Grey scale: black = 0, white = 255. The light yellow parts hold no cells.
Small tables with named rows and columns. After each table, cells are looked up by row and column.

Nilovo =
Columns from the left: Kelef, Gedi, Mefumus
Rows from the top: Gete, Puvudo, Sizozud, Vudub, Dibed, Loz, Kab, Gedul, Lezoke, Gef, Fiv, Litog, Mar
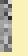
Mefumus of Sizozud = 151
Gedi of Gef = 193
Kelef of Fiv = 130
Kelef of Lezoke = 142
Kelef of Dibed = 129
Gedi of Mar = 118
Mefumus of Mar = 117
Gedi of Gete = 74
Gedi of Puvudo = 185
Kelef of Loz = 164
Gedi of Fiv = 192
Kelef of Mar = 166
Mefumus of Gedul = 159
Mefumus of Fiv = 102
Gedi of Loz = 166
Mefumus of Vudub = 201
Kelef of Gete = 97
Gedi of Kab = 198
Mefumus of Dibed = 42
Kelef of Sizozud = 141
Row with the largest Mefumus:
Gete

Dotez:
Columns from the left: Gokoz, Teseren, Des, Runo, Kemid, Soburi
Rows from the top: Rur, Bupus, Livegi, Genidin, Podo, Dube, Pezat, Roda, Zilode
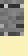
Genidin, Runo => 136
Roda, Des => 120
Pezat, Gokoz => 168
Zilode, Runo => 70
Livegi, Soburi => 128
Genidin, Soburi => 112
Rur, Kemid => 125
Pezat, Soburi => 56
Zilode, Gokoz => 80
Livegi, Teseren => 117
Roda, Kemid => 124
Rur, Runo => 139
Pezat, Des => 126
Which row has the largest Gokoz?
Pezat

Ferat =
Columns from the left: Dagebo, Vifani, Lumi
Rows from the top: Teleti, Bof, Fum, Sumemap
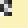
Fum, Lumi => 233
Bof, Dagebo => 52
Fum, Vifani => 173
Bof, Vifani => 222
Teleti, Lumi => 31
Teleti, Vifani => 94
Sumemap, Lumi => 37
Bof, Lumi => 94
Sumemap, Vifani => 71
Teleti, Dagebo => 223
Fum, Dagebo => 39
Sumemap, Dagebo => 254

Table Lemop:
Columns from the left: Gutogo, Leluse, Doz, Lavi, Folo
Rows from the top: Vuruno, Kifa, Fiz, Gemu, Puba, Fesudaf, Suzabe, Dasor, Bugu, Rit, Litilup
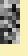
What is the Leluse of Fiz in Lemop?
126
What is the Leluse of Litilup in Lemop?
71
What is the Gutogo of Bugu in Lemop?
55
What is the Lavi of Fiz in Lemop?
12
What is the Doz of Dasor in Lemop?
19
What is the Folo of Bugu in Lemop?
186
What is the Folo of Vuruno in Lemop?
142
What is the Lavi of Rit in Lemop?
115
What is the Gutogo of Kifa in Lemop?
165
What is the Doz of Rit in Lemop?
144
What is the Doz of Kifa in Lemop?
196
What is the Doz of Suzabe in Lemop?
177
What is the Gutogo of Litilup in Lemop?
50
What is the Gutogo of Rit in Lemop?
41
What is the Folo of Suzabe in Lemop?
13
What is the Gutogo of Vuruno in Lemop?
109
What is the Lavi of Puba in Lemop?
114
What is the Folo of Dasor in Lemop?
139

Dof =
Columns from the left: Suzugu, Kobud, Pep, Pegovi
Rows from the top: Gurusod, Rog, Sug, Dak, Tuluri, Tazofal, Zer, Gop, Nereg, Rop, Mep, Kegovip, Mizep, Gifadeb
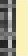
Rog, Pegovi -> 106
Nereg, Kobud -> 119
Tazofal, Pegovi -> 58
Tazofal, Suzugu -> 63
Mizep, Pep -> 121
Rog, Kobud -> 109
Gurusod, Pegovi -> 63
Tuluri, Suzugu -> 119
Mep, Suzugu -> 35
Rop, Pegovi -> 94
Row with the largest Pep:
Dak

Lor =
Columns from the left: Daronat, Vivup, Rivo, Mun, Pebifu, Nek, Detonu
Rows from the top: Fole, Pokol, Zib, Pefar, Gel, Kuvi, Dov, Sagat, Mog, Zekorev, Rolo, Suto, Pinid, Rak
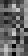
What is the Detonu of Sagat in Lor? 31
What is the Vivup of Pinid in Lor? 195
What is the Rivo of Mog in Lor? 113
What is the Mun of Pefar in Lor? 81
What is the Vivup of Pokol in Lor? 52
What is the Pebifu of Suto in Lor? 126
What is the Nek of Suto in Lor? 94
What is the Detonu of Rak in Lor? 78
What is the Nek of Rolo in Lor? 152
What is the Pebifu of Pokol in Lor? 80
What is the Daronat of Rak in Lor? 97
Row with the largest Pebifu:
Zib

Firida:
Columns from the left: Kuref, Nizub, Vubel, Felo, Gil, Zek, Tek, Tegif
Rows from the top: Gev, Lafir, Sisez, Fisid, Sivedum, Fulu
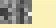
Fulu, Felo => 160
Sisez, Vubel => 164
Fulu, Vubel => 102
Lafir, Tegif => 109
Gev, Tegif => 114
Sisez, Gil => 93
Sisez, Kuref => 60

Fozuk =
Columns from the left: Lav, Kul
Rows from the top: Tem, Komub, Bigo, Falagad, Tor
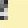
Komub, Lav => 115
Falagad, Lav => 216
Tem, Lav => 133
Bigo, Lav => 78
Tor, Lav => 53
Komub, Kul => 101
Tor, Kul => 138
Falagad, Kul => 225
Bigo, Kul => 201
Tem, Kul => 41
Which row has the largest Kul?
Falagad

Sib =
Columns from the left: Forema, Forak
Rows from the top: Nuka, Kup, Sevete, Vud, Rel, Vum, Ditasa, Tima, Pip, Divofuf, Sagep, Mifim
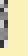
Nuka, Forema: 211
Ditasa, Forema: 199
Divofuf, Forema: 143
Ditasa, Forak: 67
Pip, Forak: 139
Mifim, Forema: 54
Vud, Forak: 127
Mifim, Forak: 230
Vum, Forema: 199
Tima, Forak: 129
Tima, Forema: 143
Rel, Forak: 133
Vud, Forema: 123
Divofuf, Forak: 124
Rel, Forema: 135
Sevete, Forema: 51

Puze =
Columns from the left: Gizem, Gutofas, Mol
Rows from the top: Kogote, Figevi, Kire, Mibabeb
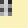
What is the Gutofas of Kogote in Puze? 211
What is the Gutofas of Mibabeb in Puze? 215
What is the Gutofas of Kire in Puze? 198
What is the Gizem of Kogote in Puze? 67
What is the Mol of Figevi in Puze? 145
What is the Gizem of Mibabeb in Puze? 171
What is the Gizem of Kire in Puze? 80
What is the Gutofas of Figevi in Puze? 204
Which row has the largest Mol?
Figevi

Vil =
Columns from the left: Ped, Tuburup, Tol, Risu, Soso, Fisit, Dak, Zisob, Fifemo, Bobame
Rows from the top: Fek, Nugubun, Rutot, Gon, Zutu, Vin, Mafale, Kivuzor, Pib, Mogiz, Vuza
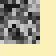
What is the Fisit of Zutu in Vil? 92
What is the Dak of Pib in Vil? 190
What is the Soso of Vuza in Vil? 106
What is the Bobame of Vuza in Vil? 185
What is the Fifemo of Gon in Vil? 103
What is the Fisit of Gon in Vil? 102
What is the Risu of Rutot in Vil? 175
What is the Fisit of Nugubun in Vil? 130
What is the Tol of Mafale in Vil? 188
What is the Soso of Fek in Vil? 186
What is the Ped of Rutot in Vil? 79
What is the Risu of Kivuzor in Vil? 106
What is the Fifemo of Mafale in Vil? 162
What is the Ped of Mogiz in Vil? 68

